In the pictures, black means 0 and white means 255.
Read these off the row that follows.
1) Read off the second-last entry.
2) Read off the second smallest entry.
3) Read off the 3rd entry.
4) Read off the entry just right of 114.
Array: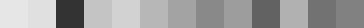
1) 114
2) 98
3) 51
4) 129

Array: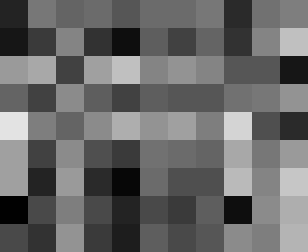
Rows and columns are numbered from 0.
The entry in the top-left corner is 35
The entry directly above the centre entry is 94
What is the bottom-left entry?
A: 73
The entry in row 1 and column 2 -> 132
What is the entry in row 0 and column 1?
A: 119
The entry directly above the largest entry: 100
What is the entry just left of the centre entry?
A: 174
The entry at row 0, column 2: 100
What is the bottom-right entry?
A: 180
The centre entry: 147
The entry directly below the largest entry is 160
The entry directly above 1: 160
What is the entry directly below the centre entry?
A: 113
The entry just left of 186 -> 79
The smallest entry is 1
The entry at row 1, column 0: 22
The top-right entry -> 126
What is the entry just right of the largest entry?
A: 126
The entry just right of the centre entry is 160
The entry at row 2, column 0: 154
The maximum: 227

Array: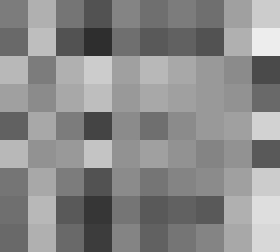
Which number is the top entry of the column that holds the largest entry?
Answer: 204
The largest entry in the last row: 216
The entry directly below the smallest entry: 204
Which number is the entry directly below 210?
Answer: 89
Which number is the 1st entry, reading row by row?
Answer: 124
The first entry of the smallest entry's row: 105
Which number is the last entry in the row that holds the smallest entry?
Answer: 237
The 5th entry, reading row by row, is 132
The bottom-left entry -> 105
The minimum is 46
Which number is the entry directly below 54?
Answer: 60
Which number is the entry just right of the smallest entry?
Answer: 111
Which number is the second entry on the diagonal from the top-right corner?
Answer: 176
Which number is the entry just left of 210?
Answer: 160
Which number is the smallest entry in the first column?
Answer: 97
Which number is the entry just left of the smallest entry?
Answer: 82
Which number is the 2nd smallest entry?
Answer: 54
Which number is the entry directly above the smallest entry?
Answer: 82
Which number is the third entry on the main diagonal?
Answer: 176
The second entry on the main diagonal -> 190
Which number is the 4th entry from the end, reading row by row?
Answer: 117

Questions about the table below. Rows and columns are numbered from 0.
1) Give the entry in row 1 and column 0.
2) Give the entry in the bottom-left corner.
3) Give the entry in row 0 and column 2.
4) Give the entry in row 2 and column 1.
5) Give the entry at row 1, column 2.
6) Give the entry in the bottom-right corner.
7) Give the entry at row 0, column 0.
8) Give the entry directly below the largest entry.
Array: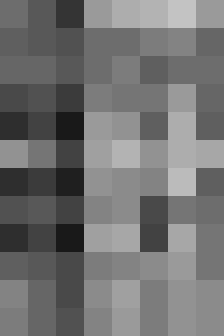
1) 95
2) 124
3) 52
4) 102
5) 81
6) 139
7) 109
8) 131

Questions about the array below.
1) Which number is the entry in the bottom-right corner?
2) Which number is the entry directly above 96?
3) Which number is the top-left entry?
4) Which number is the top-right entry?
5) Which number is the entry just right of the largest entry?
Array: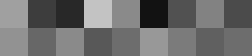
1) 109
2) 130
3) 160
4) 75
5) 138

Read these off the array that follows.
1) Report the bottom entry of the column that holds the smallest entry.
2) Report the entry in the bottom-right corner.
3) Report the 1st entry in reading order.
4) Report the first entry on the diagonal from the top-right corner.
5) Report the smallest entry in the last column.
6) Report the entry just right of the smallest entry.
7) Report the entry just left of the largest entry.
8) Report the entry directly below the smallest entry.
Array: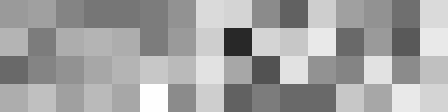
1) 97
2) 212
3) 154
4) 218
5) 192
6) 212
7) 167
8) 167

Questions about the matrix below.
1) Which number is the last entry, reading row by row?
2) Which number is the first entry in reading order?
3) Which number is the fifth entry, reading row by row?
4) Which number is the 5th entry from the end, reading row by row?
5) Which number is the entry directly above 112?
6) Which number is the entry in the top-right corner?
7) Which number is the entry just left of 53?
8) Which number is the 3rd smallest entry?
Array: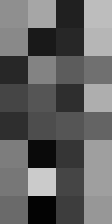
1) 151
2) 143
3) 137
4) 159
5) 182
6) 189
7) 10
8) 25

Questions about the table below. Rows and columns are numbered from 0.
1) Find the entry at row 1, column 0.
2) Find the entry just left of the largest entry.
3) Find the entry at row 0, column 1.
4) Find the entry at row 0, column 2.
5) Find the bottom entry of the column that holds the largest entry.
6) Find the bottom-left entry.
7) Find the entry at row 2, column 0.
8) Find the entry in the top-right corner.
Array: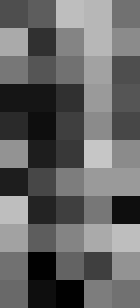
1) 170
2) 56
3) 93
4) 190
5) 125
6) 105
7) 119
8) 113

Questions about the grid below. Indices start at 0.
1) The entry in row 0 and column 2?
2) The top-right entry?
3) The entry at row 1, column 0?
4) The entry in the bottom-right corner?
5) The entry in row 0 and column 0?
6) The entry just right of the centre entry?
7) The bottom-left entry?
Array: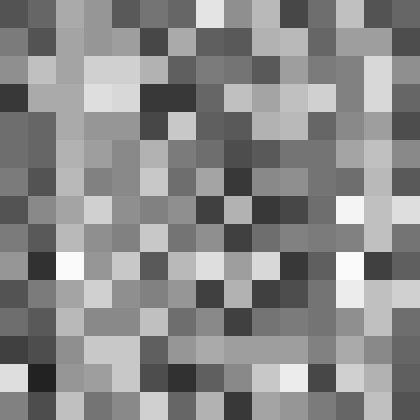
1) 170
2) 102
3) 123
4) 83
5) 83
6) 178
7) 129

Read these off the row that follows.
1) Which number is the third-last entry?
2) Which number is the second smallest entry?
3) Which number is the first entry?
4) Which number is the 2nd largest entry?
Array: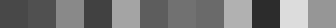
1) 44
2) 65
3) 72
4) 177
